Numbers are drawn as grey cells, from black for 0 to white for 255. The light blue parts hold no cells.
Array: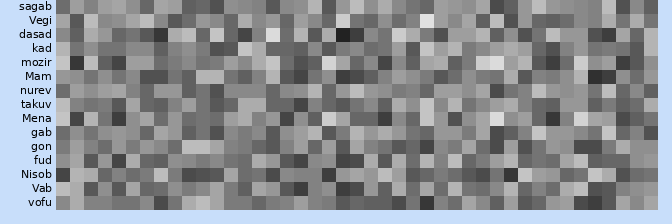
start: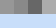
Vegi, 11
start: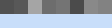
Nisob, 11
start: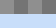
Mam, 2
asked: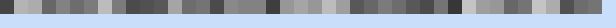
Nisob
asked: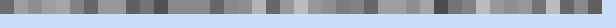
nurev
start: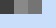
dasad, 22
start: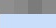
fud, 9

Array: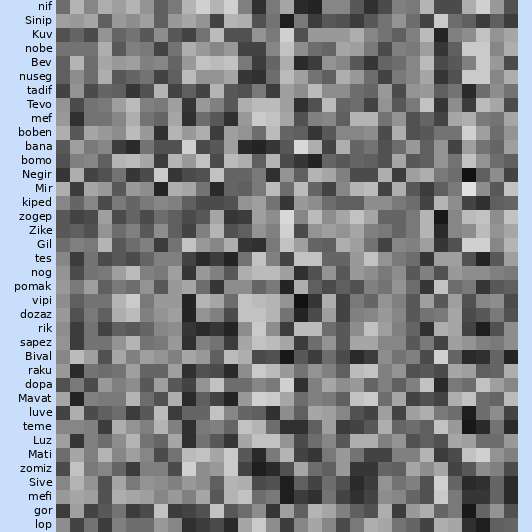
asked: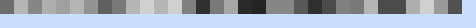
nif
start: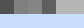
mef, 18
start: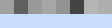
Sinip, 7
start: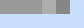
Kuv, 19
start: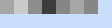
lop, 14

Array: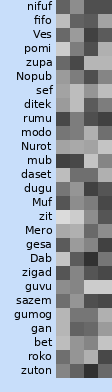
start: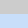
guvu, 3
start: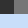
Dab, 3
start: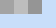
sef, 1

